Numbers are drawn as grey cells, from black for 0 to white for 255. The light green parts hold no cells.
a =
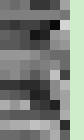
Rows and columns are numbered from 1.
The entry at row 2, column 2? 127
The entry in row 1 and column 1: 118
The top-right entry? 162
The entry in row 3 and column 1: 65
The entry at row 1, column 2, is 107
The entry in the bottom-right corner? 98
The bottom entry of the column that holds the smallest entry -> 172
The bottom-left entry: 107
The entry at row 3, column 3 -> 65
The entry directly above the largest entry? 118
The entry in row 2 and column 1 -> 127
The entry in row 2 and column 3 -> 127
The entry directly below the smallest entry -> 150
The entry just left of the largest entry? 10
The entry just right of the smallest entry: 212
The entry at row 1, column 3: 118

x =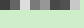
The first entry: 62
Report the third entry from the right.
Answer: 72
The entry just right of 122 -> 151

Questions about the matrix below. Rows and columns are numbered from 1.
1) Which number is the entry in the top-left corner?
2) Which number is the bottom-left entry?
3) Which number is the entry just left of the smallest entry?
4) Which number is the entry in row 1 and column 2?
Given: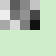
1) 204
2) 168
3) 125
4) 92

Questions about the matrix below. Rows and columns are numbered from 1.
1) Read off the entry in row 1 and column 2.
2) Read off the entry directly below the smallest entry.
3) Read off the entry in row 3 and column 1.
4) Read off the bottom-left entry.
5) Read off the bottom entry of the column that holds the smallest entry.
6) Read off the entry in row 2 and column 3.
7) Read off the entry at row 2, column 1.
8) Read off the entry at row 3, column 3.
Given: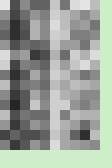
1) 78
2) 78
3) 117
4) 127
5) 57
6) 108
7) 148
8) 87

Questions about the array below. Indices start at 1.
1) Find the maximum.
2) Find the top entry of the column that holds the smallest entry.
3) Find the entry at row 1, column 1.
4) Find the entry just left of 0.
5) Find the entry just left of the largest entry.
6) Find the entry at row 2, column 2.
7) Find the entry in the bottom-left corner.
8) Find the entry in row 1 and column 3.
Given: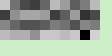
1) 210
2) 124
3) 199
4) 199
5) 0
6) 144
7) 187
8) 73

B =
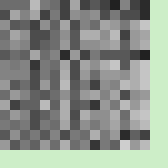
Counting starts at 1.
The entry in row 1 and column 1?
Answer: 109
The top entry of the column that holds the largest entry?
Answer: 131
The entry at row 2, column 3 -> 131
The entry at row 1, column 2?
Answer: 109
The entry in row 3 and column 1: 143
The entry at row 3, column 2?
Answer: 88
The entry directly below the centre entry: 88
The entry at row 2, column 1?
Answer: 76
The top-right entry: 43
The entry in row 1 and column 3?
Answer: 109
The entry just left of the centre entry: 174
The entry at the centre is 76
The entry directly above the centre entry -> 76
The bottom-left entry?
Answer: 153
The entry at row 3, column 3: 97
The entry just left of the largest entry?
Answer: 97

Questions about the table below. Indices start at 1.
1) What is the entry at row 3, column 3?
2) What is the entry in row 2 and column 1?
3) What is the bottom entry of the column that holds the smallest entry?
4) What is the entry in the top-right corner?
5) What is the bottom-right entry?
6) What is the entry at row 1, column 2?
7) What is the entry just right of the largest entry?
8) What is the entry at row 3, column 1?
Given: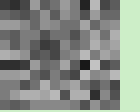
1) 136
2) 104
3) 81
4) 92
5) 113
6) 47
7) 70
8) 155

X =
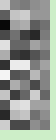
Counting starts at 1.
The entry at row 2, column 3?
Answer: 205
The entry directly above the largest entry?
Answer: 49
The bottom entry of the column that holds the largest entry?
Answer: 205
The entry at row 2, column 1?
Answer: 93
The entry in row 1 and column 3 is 123
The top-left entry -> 205
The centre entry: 235
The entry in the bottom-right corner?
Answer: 123
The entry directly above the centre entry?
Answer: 49
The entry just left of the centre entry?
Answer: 235
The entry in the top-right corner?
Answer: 151
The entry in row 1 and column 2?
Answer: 132
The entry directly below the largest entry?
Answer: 61
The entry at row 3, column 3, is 173

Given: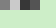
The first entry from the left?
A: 127
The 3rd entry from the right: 202
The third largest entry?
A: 84

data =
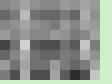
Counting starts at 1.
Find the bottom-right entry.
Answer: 196
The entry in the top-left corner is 134
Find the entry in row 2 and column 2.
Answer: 123
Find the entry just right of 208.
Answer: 91
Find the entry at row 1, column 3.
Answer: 163
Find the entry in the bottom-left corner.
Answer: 123
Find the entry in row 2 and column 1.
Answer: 103
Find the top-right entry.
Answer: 153
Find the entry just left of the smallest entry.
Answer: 91
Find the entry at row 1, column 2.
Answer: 144
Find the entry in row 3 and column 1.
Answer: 134
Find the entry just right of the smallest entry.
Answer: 79
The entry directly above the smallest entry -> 103
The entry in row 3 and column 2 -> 144
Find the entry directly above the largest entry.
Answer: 153
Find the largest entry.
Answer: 208
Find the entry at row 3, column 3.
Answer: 163
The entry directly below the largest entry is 173
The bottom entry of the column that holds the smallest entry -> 45
